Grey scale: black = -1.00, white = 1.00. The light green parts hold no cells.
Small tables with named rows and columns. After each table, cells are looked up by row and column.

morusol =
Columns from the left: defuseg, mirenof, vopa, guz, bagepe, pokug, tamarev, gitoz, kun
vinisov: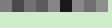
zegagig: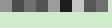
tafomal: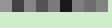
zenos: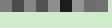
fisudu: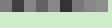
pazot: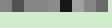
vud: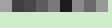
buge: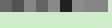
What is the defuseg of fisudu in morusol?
-0.03
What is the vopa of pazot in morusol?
0.04
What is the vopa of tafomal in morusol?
0.04
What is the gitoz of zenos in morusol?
-0.14
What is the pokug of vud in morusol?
-0.79
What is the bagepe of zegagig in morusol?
0.22
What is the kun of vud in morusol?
0.19
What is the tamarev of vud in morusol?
0.09
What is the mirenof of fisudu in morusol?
-0.50
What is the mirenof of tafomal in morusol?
-0.48
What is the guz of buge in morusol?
-0.22
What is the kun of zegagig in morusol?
-0.13
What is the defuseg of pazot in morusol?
0.03
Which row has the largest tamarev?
zegagig

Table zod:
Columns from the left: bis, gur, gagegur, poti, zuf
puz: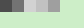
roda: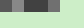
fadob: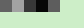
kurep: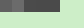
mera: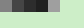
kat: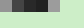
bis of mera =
0.02
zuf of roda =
-0.12
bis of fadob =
-0.23
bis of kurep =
-0.25
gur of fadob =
0.27
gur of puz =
-0.10
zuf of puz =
0.25
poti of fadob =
-0.95
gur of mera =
-0.46

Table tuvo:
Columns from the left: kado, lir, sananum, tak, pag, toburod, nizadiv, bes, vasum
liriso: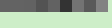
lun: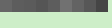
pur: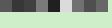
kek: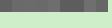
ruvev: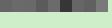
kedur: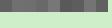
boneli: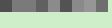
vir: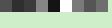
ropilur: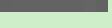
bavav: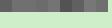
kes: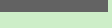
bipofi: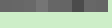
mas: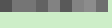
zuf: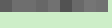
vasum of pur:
-0.19
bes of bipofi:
-0.19
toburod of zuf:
-0.36
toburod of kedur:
-0.30
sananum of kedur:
-0.13
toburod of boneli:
-0.35
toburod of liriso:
-0.60
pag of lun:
-0.27
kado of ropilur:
-0.23
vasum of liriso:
0.02
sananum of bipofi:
-0.18
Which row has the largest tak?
vir

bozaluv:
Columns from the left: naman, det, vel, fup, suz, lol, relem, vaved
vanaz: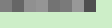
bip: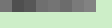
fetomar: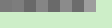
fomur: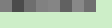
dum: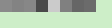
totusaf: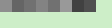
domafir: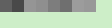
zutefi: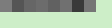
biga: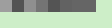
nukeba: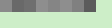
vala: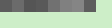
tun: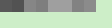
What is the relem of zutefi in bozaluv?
-0.55
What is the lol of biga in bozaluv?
-0.23
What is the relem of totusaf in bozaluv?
-0.49
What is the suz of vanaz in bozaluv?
-0.10
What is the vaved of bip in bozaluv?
0.02
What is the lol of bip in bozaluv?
-0.15
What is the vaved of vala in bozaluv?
-0.27
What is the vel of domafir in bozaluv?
0.17
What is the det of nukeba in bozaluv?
-0.18
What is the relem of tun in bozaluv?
0.02

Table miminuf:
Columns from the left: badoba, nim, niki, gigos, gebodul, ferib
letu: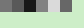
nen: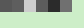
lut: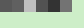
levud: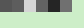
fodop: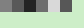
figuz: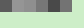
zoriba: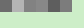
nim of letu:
-0.30
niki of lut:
0.50
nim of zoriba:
0.41
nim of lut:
-0.25
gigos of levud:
-0.22
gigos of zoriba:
0.07
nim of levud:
-0.27
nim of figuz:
0.17
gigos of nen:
-0.28
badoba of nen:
-0.32
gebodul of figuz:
-0.43
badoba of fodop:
0.00
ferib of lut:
-0.10
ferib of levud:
-0.12
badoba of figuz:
-0.29
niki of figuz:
0.12
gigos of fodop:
-0.14
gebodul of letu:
0.71
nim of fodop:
-0.30
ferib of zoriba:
-0.03
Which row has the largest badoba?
fodop

